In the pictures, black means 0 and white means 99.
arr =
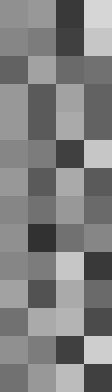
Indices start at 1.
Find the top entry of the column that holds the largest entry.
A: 83
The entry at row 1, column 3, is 22
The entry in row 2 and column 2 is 48
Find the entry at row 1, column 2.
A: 59
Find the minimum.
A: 19
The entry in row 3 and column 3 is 41
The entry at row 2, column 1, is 52
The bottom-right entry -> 25
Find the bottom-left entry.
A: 44
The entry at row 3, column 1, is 38
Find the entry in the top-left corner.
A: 56

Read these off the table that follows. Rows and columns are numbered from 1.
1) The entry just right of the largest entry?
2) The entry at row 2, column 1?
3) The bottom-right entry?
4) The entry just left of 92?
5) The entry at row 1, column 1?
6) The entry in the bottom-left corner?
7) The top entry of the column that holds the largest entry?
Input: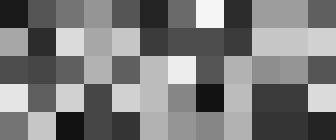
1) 17
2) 65
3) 14
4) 73
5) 10
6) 45
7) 95

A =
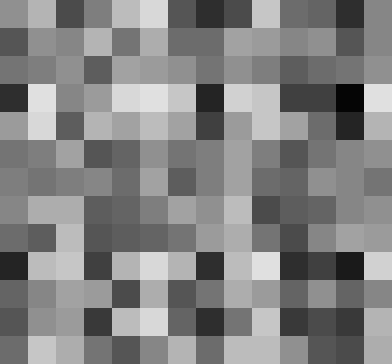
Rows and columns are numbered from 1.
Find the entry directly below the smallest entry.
14
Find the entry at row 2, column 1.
33
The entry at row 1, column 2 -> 70
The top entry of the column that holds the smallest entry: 18
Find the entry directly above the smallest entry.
45
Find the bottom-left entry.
42
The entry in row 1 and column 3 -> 29
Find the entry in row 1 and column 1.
56
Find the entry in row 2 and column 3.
52
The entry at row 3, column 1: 45
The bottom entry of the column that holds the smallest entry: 29
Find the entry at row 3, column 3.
56
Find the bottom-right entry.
67
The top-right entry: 52
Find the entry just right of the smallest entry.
87
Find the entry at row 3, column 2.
49

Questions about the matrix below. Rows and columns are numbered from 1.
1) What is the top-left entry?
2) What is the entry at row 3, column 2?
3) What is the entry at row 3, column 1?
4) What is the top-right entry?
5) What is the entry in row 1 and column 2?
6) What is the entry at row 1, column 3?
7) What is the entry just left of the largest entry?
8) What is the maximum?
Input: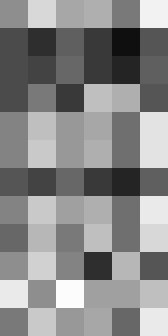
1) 55
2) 26
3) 29
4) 94
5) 84
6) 65
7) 55
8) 98

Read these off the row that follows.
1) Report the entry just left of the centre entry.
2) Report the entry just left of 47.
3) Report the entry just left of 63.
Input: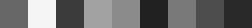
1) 63
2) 13
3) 23

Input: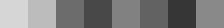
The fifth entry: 50
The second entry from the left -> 73
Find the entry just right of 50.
38
